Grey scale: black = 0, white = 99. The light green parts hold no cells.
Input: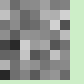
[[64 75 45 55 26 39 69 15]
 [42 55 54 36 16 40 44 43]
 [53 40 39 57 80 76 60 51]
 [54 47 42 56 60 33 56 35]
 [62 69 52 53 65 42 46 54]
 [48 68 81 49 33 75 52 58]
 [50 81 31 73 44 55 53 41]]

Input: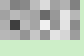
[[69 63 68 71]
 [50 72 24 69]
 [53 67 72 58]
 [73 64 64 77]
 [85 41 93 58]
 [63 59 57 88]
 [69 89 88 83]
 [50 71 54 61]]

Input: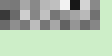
[[48 22 41]
 [47 41 55]
 [65 80 47]
 [53 52 73]
 [71 75 46]
 [74 46 65]
 [94 57 38]
 [ 9 64 58]
 [82 72 42]
 [53 44 52]]

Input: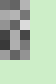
[[43 66 57 26 22 61]
 [39 70 39 67 68 39]
 [70 46 85 27 47 57]]

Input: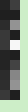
[[14 12 17 22 22 14 14 17 18 22]
 [24 12 57 12 96 12 26 52 57 12]]

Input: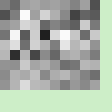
[[50 31 57 45 74 71 57 54 57]
 [41 49 63 95 86 18 56 69 70]
 [62 97 83 35 43 70 78 66 85]
 [65 62 78 80 81 27 64 74 72]
 [61 82 40 12 69 54 68 53 70]
 [63 68 51 84 49 40 59 67 60]
 [59 53 44 97 89 66 43 71 49]
 [51 26 37 77 71 69 46 61 59]
 [62 39 79 42 79 60 71 51 53]
 [31 35 47 78 57 48 69 43 63]]
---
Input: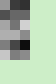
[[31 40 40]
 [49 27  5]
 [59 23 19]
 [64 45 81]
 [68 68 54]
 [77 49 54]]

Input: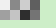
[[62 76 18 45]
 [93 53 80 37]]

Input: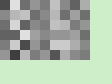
[[29 87 43 58 48 75 53 38 67]
 [38 38 87 62 53 58 58 62 43]
 [43 83 38 53 48 75 71 48 58]
 [48 79 29 58 43 79 79 67 53]
 [53 71 75 43 53 71 43 62 43]
 [58 24 71 48 58 33 67 53 48]]

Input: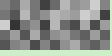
[[33 51 56 29 51 33 56 66 46 37 51]
 [41 61 33 66 37 56 61 46 37 61 37]
 [46 33 71 46 56 71 66 61 80 71 25]
 [51 41 66 46 25 41 71 56 61 80 51]
 [80 20 46 56 25 71 41 29 66 29 61]]

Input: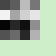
[[ 2 15  6 55]
 [27 36 73 46]
 [32 41 15 69]
 [94 64 81 89]]

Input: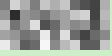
[[49 82 68 49 77 68 77 41 31 26 68]
 [58 17 58 53 45 58 63 77 82 26 72]
 [63 58 45 49 91 45 86 41 26 41 53]
 [77 45 58 86 31 41 63 53 58 31 68]
 [91 68 36 41 96 53 72 82 36 36 77]]

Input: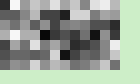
[[17 96 60 77 68 87 64 77 52 87 92 72]
 [26 64 44 87 48 64 44 17 22 31 52 92]
 [31 40 40 36 40 82  7 26 40 36 52 77]
 [36 36 52 72 26 26 12 82 82 48 64 60]
 [40 56 52 82 56 72 64 44 48 60 77 44]
 [56 44 60 36 56 26 48 52 48 31 31 17]
 [68 96 68 68  3 22 31 22 44  7 56 22]]
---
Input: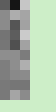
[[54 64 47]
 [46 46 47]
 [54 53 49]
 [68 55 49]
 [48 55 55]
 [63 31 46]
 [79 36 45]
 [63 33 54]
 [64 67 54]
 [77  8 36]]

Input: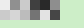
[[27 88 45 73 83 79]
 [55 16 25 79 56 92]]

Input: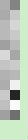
[[43 62]
 [97 74]
 [14 78]
 [93 67]
 [71 69]
 [79 76]
 [65 84]
 [72 62]
 [78 72]
 [83 72]
 [78 66]
 [51 68]]

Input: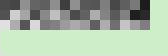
[[49 61 76 43 67 37 60 66 60 50 47 84 33 67 87]
 [16 12 50 35 51 67 38 29 54 74 53 29 64 80 32]
 [11 47 37 28 49 33 34 56 24 55 37 39 56 27 29]]

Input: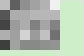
[[57 56 53 53 63 24]
 [44 75 60 82 62 68]
 [51 64 50 67 60 26]
 [71 71 71 67 67 33]
 [93 69 63 56 37 74]]

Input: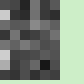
[[24 27 19 30 20 24]
 [30  9 40 30 23 67]
 [32 35 29 27 26 80]
 [33 30 39 47 38 45]
 [44 32 25 21 45 21]
 [37 44 53 35 34 42]
 [18 22 44 17 20 79]
 [34 23 45 14 27 30]]
